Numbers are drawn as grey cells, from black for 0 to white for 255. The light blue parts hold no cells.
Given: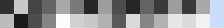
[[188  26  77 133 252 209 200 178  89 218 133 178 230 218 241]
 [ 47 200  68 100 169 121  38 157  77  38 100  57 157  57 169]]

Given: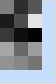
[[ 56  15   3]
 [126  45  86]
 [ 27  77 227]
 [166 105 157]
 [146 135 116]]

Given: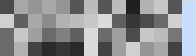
[[208  96 168 140 178 188 199 219  96  54  75 106 208]
 [ 75 168 149 168 149  86 188  86 188  32 178 199  86]
 [106 178  66  42  54  42 219  66 159 208 149 168  66]
 [106 199 159 106 128  96 219 106 159  75 199 188 118]]

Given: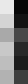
[[233   7]
 [212  19]
 [190  28]
 [200  40]
 [178  62]
 [169  72]]

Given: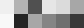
[[248  36 167 133 111  56]
 [239 179  80 230 219 167]]

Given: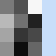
[[143  13 102]
 [165  53  72]
 [122  81 247]
 [185 113  33]]

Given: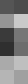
[[ 85  76]
 [ 47 109]
 [ 58 118]
 [181 160]
 [170 191]
 [149 201]]
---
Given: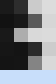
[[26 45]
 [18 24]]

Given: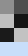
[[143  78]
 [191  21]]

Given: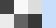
[[ 65 248]
 [235  99]]

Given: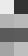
[[235  51]
 [179 185]]

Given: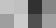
[[196 192]
 [159 204]]

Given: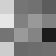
[[209 117]
 [230 129]]
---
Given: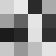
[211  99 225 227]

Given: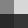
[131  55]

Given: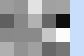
[156 136 138 104]

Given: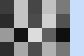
[ 60 196 220 177]

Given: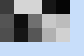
[59 14 86]

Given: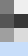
[125  55]

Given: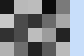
[ 24  75 189  91]

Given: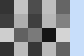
[ 52 174 122 185]

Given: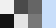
[240 228]
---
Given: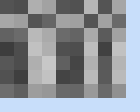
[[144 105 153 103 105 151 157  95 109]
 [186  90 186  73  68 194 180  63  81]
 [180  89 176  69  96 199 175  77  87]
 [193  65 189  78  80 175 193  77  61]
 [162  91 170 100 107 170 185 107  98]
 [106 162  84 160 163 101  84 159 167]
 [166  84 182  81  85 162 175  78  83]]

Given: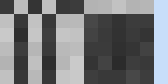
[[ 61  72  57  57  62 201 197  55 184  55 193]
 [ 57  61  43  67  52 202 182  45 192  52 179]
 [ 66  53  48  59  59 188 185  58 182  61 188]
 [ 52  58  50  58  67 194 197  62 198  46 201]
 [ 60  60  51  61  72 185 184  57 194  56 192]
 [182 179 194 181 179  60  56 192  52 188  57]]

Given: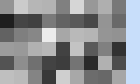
[[166 104 108 168 207  56 132 186 191]
 [ 76 177  42 116  61  67 112 142  83]
 [ 49 128  90 195  66 184 177 153 156]
 [146 149 181 185 167 236 135 127  98]
 [105 148  72  89  99 122  64  69  30]
 [120 175 152 214 128 179 182 203 148]]

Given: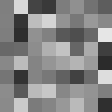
[[ 47 145 186 152 133 123 202 138]
 [127 147 155 135 199 186  89 140]
 [221 107  65  97 120 132  51 117]
 [ 43 155 180 163 149 132 188 136]
 [ 63 171 102 195 176 141 107 104]
 [230 104  78  88 129 145  45 126]
 [136 153 120 147 212 189  53 128]
 [ 93 114 144 125  57  68 216 127]]

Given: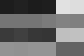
[[ 99 100 148 148 145 147]
 [193 191  53  55  64  58]
 [127 130 123 117 117 117]
 [221 225  30  28  33  29]]

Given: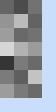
[[106 122 156]
 [195  95 123]
 [106 123  53]
 [155 178 214]
 [114 105 157]
 [ 99 187 148]
 [114  76 101]]

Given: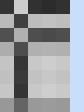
[[153 155 153 100 152]
 [201 206 200  52 198]
 [194 199 194  58 192]
 [200 205 200  53 196]
 [176 178 176  77 173]
 [ 78  74  78 176  80]
 [189 193 189  64 186]
 [ 49  44  49 205  52]]

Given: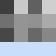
[[135 104 148  71]
 [170 145 148 112]
 [207  96 201  62]]
